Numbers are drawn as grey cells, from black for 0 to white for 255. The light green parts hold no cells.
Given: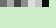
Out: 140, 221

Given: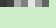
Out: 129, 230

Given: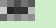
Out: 50, 202

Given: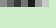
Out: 115, 201

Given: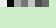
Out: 118, 236

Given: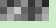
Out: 101, 201

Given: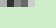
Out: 134, 206

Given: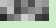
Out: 109, 205

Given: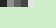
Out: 98, 230

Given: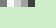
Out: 208, 249
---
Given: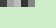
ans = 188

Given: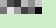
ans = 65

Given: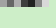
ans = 33

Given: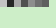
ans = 141

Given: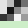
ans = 95

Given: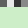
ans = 232

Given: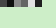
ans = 100

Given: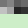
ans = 164

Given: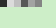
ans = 87

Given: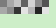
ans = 182
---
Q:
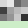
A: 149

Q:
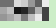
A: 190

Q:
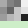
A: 183

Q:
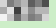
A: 125

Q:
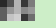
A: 207

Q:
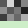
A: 145
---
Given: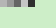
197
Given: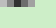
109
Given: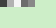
108
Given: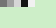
19
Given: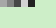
210
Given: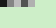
82
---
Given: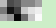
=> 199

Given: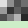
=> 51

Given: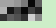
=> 8

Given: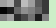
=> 129

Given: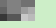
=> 129

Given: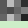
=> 75

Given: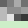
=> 141

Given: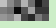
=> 163
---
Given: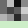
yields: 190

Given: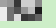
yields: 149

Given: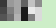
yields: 153

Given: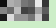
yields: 175

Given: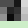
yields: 78

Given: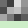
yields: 62

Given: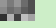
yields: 122

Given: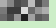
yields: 133

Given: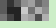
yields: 51

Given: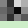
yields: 48
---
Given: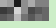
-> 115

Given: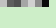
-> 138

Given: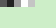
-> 253

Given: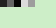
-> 219

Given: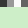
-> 250

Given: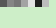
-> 31

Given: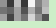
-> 146

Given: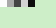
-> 211

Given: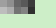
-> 130
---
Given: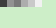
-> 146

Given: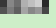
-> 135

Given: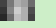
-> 120

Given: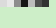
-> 232

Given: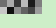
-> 171

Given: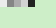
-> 133

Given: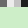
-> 236

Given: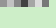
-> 194

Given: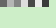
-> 181

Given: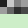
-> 202
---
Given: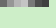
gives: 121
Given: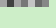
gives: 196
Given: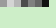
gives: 128
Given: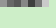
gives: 62
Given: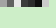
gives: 44
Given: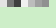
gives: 188
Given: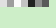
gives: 33
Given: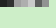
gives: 202
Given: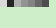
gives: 132
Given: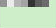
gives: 52
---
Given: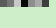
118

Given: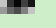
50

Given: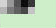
152

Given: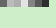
187

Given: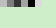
125

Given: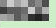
204

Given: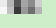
180

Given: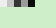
196

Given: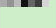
147

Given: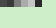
58
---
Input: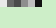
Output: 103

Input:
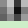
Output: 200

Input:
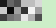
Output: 103

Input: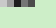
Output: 157

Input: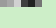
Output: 168

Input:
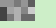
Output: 149

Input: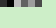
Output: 4
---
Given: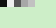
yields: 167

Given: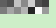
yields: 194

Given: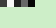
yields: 60

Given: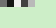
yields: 112

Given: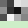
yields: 216

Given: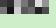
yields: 175

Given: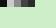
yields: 67

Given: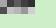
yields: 182

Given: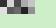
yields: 196
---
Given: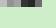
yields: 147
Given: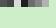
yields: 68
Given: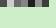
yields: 205
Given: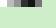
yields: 187
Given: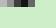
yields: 145
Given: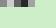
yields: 205
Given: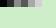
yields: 47
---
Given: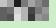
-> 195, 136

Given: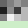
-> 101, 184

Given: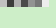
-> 192, 237

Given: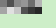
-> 123, 39

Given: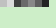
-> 192, 35

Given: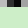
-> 188, 162
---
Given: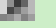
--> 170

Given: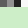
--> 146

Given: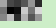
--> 177

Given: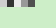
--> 234

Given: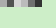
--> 187

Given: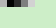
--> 44

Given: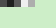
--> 91

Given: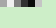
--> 49

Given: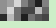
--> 113
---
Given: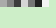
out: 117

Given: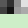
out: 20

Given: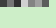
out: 131

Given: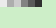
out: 130

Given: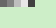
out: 190

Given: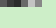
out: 105

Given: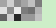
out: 152

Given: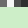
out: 246
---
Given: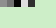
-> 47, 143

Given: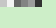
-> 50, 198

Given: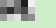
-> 240, 155

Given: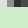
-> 74, 224

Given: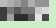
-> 147, 60

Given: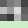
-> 68, 84
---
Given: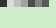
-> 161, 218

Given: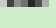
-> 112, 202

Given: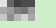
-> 127, 226

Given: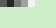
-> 119, 242

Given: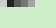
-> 90, 206

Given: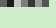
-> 125, 198
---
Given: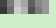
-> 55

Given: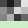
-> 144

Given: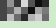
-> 70

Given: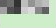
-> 161

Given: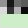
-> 218

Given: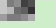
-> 198

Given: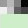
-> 240
